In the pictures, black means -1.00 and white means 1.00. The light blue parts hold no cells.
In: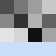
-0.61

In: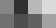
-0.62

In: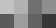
0.40

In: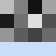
-0.11

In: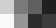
-0.04

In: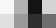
0.39

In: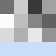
0.49

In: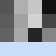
0.27

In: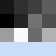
-0.72

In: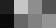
0.55
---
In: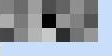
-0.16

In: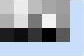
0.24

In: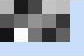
0.48

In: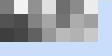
0.85

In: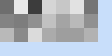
-0.08

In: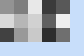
-0.31
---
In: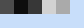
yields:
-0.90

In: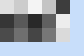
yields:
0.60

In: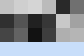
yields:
0.62

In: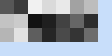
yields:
-0.54

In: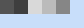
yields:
-0.51

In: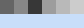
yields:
0.06

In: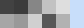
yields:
-0.54

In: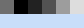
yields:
-1.00
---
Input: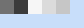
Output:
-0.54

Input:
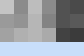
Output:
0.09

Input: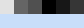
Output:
-0.21

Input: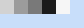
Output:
0.22

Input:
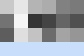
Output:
0.81

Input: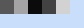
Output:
0.29

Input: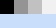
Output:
0.16

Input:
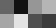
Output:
-0.86
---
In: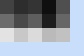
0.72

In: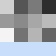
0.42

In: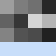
-0.41

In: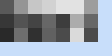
-0.62

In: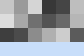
0.10

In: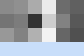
0.39

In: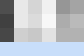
0.57

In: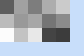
0.82
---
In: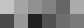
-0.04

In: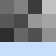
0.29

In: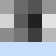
0.77

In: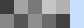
-0.48

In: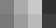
-0.51

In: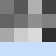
0.01

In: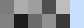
-0.55

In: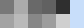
0.62
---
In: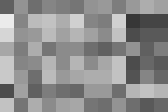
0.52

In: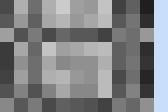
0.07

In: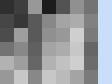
0.19

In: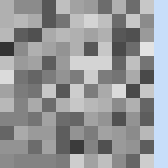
0.09

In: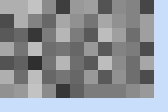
0.14

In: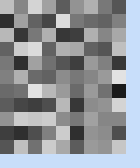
-0.33

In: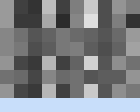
0.16
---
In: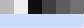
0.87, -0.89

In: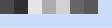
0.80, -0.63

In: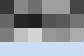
0.66, -0.75

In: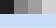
0.64, -0.75

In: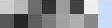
0.87, -0.71

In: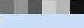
0.60, -0.86

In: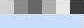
0.82, -0.52
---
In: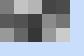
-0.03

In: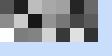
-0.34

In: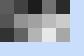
-0.28

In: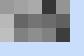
0.21

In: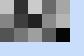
0.53

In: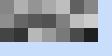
0.05
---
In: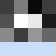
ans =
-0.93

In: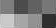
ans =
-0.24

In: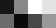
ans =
1.00

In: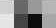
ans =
0.19

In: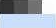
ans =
-0.11

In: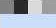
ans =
0.70

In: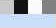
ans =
0.96

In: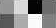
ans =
-0.97

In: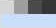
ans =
-0.41

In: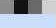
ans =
-0.18
